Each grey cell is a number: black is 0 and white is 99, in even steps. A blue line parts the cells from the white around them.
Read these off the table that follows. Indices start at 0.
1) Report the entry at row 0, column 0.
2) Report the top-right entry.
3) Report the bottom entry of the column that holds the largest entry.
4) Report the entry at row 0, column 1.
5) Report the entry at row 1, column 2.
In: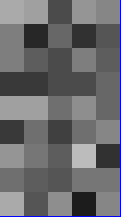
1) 66
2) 52
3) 11
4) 62
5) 40

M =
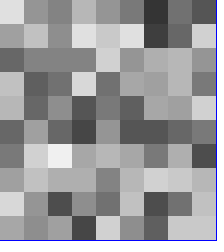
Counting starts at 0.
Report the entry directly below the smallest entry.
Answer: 24
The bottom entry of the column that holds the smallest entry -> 37
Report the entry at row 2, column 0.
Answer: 40
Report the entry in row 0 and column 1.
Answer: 58
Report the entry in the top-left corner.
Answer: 87
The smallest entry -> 20
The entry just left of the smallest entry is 47
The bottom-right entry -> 78
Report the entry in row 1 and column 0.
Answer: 62
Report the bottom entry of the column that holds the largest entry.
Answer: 62
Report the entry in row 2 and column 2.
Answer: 51
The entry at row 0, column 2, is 51
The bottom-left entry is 65
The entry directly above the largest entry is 40
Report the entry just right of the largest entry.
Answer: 65
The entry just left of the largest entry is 81
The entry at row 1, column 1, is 75
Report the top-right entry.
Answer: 33
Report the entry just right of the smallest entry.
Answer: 44
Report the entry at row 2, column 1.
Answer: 51

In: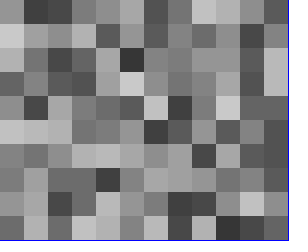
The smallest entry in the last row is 21
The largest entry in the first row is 75
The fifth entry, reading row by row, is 55
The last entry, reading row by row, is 39
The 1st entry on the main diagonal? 58
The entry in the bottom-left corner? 42
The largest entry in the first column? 78
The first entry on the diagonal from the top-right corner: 35
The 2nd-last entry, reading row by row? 28
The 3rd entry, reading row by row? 28
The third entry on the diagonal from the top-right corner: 58
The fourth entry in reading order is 48

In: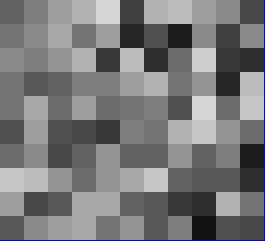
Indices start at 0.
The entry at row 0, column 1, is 49
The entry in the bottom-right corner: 28
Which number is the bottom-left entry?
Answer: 34
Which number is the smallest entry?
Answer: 7
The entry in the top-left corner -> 38
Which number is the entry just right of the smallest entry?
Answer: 31
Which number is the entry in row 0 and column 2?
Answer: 61
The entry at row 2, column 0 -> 53
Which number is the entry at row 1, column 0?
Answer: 45
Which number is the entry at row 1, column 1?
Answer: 53
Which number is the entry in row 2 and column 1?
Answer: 49
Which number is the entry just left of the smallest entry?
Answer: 49
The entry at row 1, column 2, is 65
